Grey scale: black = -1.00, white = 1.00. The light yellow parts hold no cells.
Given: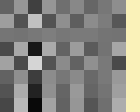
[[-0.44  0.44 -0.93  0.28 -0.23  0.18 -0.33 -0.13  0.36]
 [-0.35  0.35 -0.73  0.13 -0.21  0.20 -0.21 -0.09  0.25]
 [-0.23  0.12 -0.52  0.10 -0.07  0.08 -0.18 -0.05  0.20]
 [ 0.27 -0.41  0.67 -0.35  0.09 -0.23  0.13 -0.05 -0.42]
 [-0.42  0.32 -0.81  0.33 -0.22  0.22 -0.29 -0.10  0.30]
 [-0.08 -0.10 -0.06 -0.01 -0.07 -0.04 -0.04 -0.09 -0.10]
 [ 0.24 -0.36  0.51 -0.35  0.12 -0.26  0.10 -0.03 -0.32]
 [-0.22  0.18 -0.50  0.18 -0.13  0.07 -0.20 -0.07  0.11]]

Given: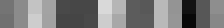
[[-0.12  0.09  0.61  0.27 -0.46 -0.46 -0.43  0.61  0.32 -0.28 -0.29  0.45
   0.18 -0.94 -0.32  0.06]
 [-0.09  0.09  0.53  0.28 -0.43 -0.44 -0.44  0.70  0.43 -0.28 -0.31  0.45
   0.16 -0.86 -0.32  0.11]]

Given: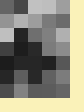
[[-0.40  0.02 -0.29 -0.28 -0.21]
 [-0.70 -0.26 -0.69 -0.24 -0.03]
 [-0.78 -0.70 -0.70 -0.74 -0.32]
 [-0.50 -0.77 -0.68 -0.03  0.10]
 [ 0.50 -0.72 -0.13  0.00  0.38]
 [ 0.16  0.39  0.23 -0.04 -0.16]
 [-0.21 -0.44  0.51  0.49  0.24]]

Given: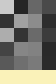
[[-0.30 -0.13 -0.04 -0.67]
 [-0.47  0.05  0.02 -0.68]
 [ 0.36 -0.59 -0.17 -0.53]
 [-0.60  0.26  0.10 -0.65]
 [ 0.59 -0.71 -0.19 -0.42]]

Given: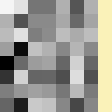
[[-0.21 -0.77  0.58  0.52  0.06 -0.44  0.05]
 [-0.01  0.18  0.26  0.20 -0.07  0.45 -0.04]
 [-0.60  0.65 -0.21 -0.20 -0.39  0.73 -0.37]
 [-0.99 -0.17  0.22  0.28 -0.20  0.64 -0.20]
 [ 0.24 -0.91  0.51  0.39  0.06  0.42  0.07]
 [ 0.47  0.76 -0.01  0.10  0.48  0.34  0.48]
 [ 0.39 -0.36  0.08  0.08  0.32 -0.18  0.29]
 [ 0.92  0.77 -0.08 -0.08  0.38 -0.33  0.38]]

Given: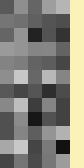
[[-0.46 -0.08 -0.42 -0.07  0.22]
 [ 0.32  0.57 -0.46 -0.04 -0.86]
 [-0.37  0.04 -0.26  0.16  0.40]
 [-0.37  0.09 -0.82 -0.36 -0.48]
 [ 0.07  0.49 -0.52  0.04 -0.48]
 [-0.31 -0.45 -0.33 -0.64 -0.40]
 [ 0.11  0.56 -0.19  0.44  0.04]
 [ 0.03 -0.02 -0.22 -0.27 -0.45]
 [ 0.21  0.16  0.04  0.05 -0.22]
 [-0.21  0.16 -0.73 -0.35 -0.60]
 [-0.08 -0.12 -0.25 -0.34 -0.39]
 [-0.30  0.12 -0.21  0.24  0.42]]

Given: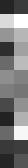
[[-0.71 -0.33]
 [-0.55 -0.52]
 [-0.18  0.94]
 [-0.73  0.39]
 [-0.43  0.14]
 [-0.02 -0.08]
 [ 0.11  0.01]
 [-0.17  0.47]
 [-0.65  0.26]
 [ 0.17  0.43]
 [ 0.71  1.00]
 [-0.71 -0.54]]
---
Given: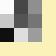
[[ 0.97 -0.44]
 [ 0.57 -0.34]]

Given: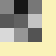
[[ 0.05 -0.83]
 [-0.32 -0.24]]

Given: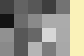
[[-0.49 -0.22]
 [-0.85 -0.15]]

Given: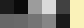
[[-0.78 -0.92]
 [-0.19 -0.18]]

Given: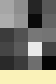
[[0.30 0.11]
 [0.36 0.18]]

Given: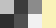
[[ 0.51 -0.53]
 [-0.64 -0.37]]

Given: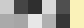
[[ 0.60 -0.46]
 [ 0.33  0.30]]

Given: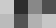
[[ 0.59 -0.65]
 [ 0.47 -0.35]]

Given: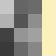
[[ 0.55 -0.21]
 [ 0.39 -0.34]]
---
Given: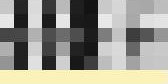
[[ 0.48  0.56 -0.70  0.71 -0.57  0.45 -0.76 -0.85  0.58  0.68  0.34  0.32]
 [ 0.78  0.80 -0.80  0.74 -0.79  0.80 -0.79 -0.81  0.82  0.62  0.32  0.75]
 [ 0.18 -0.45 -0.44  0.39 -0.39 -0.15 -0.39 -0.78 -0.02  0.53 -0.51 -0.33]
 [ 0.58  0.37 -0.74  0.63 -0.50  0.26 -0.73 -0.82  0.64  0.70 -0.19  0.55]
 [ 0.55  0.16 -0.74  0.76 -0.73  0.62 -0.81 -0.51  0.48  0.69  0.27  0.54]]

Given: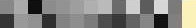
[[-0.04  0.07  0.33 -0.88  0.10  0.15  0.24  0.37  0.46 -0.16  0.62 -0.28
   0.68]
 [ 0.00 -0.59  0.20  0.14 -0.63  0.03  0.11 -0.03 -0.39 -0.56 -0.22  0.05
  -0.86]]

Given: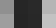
[[ 0.42  0.13 -0.70 -0.68]
 [ 0.52  0.24 -0.71 -0.69]]

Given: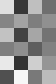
[[-0.13  0.75 -0.57  0.50]
 [ 0.13  0.04  0.28 -0.01]
 [-0.10  0.52 -0.48  0.30]
 [ 0.01 -0.01  0.11 -0.26]
 [ 0.17  0.83 -0.61  0.62]
 [ 0.47 -0.37  0.94 -0.05]]

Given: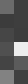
[[-0.51 -0.16]
 [-0.51 -0.53]
 [-0.52 -0.45]
 [ 0.86 -0.37]
 [-0.29 -0.47]
 [-0.50  0.02]]

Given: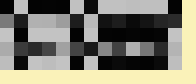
[[-0.98 -0.98  0.51 -0.98 -0.97 -0.98  0.51 -0.92  0.51  0.51  0.49  0.50
   0.50]
 [-0.66 -0.04 -0.78  0.39  0.38  0.23 -0.77  0.46 -0.86 -0.77 -0.92 -0.84
  -0.71]
 [ 0.53  0.54 -0.98  0.53  0.53  0.53 -0.98  0.52 -0.97 -0.98 -0.96 -0.98
  -0.96]
 [ 0.41  0.34 -0.54 -0.67 -0.45  0.26 -0.47 -0.81  0.06 -0.49  0.38 -0.07
  -0.67]
 [ 0.49  0.48 -0.93  0.53  0.48  0.53 -0.97  0.52 -0.97 -0.92 -0.96 -0.98
  -0.92]]

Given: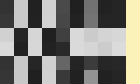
[[-0.71 -0.60  0.58 -0.74  0.64 -0.42 -0.75 -0.11 -0.73]
 [-0.71 -0.57  0.58 -0.73  0.65 -0.44 -0.73 -0.09 -0.71]
 [ 0.69  0.64 -0.71  0.68 -0.75 -0.50  0.70  0.59  0.66]
 [ 0.72  0.71 -0.74  0.69 -0.73 -0.68  0.71  0.67  0.60]
 [-0.69 -0.60  0.57 -0.70  0.63 -0.20 -0.72 -0.53 -0.70]
 [-0.71 -0.58  0.57 -0.75  0.64 -0.55 -0.74  0.15 -0.74]]

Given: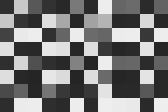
[[-0.22 -0.63  0.57 -0.31 -0.61 -0.69 -0.05 -0.68  0.86 -0.20 -0.16 -0.66]
 [-0.69  0.55 -0.59 -0.68  0.74  0.32 -0.70  0.27  0.41 -0.69 -0.68  0.70]
 [ 0.86 -0.48  0.83  0.86 -0.62 -0.21  0.85 -0.16 -0.20  0.85  0.86 -0.56]
 [-0.70  0.75 -0.67 -0.69  0.80  0.76 -0.70  0.74 -0.56 -0.70 -0.68  0.77]
 [-0.22 -0.63  0.67 -0.37 -0.63 -0.69  0.02 -0.70  0.86 -0.21 -0.19 -0.66]
 [-0.69  0.74 -0.69 -0.71  0.80  0.72 -0.71  0.73 -0.17 -0.70 -0.69  0.79]
 [-0.69 -0.42 -0.22 -0.70 -0.08 -0.56 -0.69 -0.56  0.78 -0.68 -0.68 -0.31]
 [ 0.87 -0.65  0.84  0.86 -0.64 -0.67  0.86 -0.66  0.87  0.84  0.83 -0.67]]
